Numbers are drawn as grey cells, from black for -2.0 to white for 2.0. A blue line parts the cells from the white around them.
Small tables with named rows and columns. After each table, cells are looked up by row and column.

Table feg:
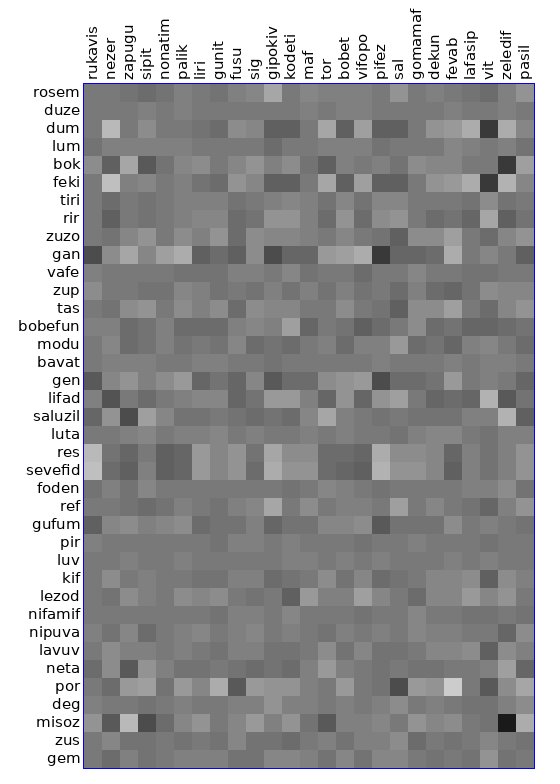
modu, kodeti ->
-0.3
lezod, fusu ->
-0.1
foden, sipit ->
0.1
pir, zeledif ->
-0.1
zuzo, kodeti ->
0.1
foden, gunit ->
-0.1
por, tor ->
-0.1
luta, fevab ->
0.1
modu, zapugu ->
-0.3
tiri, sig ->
-0.1
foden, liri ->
-0.1
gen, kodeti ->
-0.3
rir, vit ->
0.6
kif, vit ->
-0.5
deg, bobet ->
0.0
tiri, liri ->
0.0

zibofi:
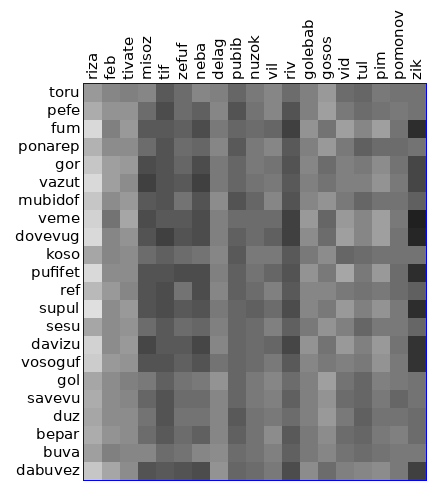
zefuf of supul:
-0.6
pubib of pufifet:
-0.5
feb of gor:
0.5
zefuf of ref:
-0.2
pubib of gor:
-0.4
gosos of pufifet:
-0.1
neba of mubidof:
-0.7
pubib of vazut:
-0.4
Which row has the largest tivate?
veme

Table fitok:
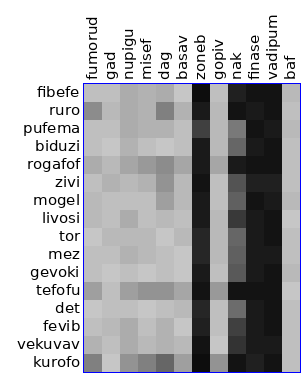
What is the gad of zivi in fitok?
0.8
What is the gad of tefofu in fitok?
1.0
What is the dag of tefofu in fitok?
0.3
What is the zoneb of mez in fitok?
-1.4
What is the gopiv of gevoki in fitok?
1.0
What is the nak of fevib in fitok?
-1.0
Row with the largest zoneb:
pufema

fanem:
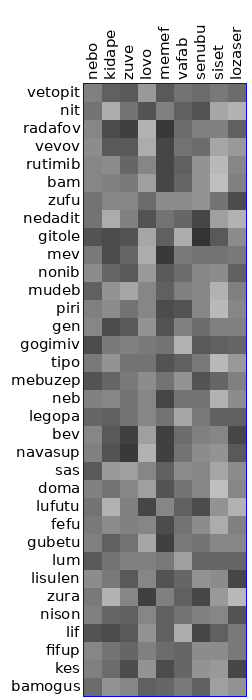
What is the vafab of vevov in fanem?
-0.2
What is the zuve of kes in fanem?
-0.8
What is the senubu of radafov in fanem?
0.0
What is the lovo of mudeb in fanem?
0.1
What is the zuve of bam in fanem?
-0.1
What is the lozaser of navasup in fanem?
-0.6

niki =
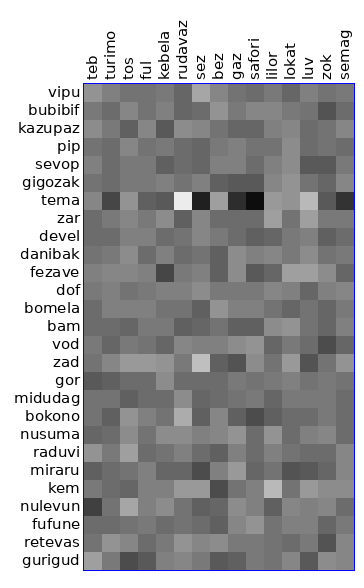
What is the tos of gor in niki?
-0.3
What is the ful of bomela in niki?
0.0
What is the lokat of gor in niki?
0.0
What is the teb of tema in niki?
0.1
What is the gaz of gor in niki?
-0.1
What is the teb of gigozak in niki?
-0.2
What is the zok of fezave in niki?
0.2
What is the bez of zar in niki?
-0.3
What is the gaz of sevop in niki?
0.0
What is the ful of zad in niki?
0.4
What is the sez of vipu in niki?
0.6
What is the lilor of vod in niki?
-0.4

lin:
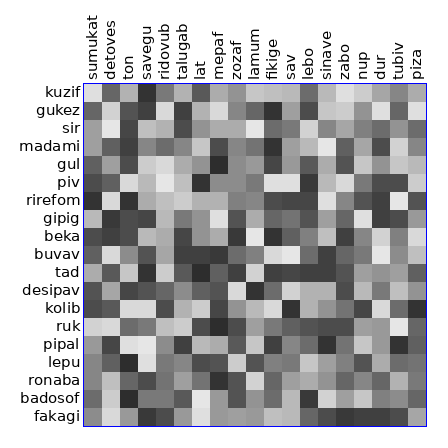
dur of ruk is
0.4
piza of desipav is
0.3
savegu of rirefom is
0.7
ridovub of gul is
1.4
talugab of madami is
0.1
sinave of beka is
1.0
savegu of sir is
1.0
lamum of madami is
-0.2
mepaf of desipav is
-0.7
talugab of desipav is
0.2
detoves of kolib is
-0.6
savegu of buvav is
-0.7
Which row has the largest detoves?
sir

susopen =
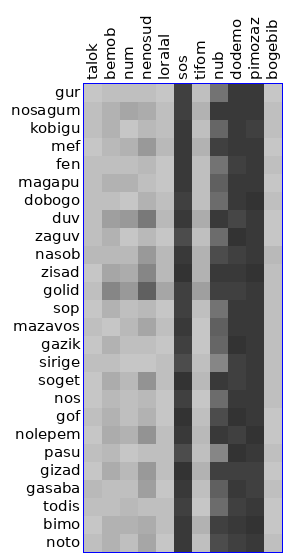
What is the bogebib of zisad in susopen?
1.0
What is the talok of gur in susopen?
1.1
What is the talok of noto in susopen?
1.0
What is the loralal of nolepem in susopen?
1.0
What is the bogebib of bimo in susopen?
1.1
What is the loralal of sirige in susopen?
1.0
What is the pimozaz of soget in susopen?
-1.1
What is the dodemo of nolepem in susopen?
-1.0
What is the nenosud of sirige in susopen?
1.1
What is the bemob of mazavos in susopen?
1.1
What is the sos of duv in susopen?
-1.1
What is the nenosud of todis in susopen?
1.0
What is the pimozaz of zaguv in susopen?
-1.1
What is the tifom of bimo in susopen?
0.8
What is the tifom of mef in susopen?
0.8
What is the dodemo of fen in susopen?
-1.0
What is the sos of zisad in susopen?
-1.2

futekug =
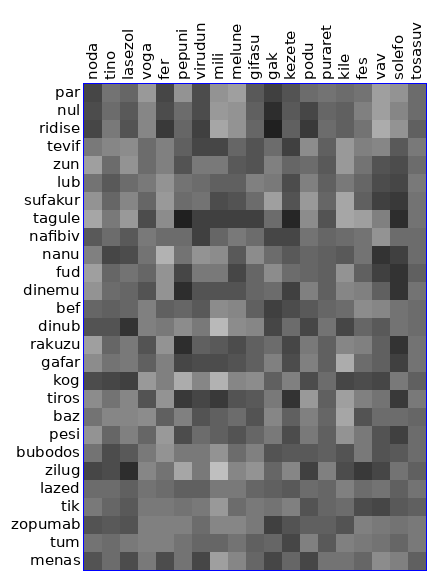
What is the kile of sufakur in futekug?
0.6
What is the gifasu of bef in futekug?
-0.5
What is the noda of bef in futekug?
-0.4
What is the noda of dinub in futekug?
-0.7
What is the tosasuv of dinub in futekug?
-0.3
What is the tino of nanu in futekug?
-0.9
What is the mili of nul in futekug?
0.4
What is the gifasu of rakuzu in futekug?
-0.5
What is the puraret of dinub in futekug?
-0.2
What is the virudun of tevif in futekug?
-0.9
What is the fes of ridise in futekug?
-0.2
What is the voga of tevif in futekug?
-0.3
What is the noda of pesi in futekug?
0.3
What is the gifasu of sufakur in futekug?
-0.3
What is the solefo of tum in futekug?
-0.4
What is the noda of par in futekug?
-0.9
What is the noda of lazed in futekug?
-0.3
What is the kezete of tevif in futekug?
-1.0
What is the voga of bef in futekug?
0.0
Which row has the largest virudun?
nanu

